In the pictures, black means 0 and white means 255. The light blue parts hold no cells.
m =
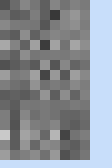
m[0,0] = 81
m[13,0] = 201
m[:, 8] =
[122, 129, 125, 132, 142, 125, 112, 136, 125, 129, 118, 108, 105, 125, 112, 118]
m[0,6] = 115
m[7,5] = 152
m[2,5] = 123
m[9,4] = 148
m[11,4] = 121
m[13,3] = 146
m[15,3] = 139
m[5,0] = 114
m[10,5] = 114
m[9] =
[92, 97, 91, 104, 148, 94, 141, 100, 129]
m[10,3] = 118
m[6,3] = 90
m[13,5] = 181
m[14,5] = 133
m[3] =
[103, 92, 141, 97, 121, 133, 128, 122, 132]
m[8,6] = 115
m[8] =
[125, 112, 105, 146, 113, 123, 115, 136, 125]
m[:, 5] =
[133, 56, 123, 133, 162, 123, 85, 152, 123, 94, 114, 114, 133, 181, 133, 152]
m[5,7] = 129
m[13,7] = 115
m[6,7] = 100
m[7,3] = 160
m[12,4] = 121

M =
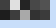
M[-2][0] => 63
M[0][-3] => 36
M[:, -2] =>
[72, 50]

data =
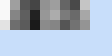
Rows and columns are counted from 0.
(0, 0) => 249
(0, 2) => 86
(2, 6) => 85
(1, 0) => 248
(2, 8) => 148
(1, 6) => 123
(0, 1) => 159
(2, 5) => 133

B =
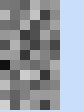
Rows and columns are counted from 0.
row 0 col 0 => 120
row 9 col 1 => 98
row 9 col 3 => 156
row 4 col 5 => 70
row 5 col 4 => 131
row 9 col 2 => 129
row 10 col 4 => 66
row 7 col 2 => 204
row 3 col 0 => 151
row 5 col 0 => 158
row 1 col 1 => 114
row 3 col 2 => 58
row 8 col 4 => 120
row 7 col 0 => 139
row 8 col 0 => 189
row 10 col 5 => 154
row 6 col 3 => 107
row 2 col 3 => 78
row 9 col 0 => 125

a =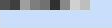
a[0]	80
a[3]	126
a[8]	190
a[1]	63

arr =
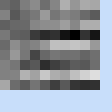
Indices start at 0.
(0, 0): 107
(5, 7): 113
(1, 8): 106
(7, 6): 163
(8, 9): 49
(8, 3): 116
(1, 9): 91
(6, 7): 92
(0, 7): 150
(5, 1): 152
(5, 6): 113
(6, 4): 45
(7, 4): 199
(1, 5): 118
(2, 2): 105
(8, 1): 108
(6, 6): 77
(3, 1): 97
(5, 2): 119
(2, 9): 174
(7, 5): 173
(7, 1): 131
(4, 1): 141
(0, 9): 167
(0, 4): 110
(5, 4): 104

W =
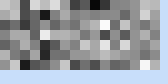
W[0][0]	201
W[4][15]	164
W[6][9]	78
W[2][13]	141
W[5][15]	139
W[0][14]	191
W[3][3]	98
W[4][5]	90
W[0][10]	54
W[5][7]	150
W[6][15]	179
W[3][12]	91
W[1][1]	192
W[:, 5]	[220, 129, 102, 177, 90, 114, 141]
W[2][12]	195
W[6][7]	74
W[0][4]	189
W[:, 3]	[215, 104, 103, 98, 130, 164, 85]
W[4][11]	128
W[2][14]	119
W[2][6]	134
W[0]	[201, 184, 73, 215, 189, 220, 157, 64, 89, 8, 54, 132, 135, 148, 191, 185]
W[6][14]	246
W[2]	[86, 110, 58, 103, 146, 102, 134, 115, 159, 181, 250, 110, 195, 141, 119, 151]
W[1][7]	130
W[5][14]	115
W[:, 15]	[185, 161, 151, 130, 164, 139, 179]
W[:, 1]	[184, 192, 110, 170, 127, 123, 200]
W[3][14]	176
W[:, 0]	[201, 170, 86, 132, 99, 179, 146]
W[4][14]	132
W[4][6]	153
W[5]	[179, 123, 98, 164, 39, 114, 112, 150, 150, 166, 187, 166, 150, 142, 115, 139]

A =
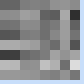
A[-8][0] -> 100
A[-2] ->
[186, 183, 143, 145, 192, 176, 111, 220]
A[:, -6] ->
[125, 159, 139, 124, 164, 105, 143, 150]
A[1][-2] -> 169
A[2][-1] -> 97
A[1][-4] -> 98
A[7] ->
[152, 152, 150, 147, 134, 128, 146, 118]
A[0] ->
[100, 101, 125, 129, 126, 145, 148, 139]
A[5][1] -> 62
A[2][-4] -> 112
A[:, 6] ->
[148, 169, 158, 157, 154, 147, 111, 146]
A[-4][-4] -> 125

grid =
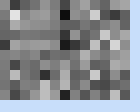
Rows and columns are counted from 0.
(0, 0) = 143
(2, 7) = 96
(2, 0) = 106
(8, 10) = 73
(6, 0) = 123
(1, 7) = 143
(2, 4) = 141
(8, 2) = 127
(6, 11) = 171
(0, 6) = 70
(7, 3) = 104
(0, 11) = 154
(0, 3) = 114
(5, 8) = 176
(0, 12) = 165
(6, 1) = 71
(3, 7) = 146
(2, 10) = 125
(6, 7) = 113
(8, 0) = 116
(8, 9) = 80
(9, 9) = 129
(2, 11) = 141
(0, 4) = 147
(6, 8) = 155
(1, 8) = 132
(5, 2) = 124
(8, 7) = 103
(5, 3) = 134
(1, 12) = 96
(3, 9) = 115
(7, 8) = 103
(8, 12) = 111
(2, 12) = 99
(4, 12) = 142
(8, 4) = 190
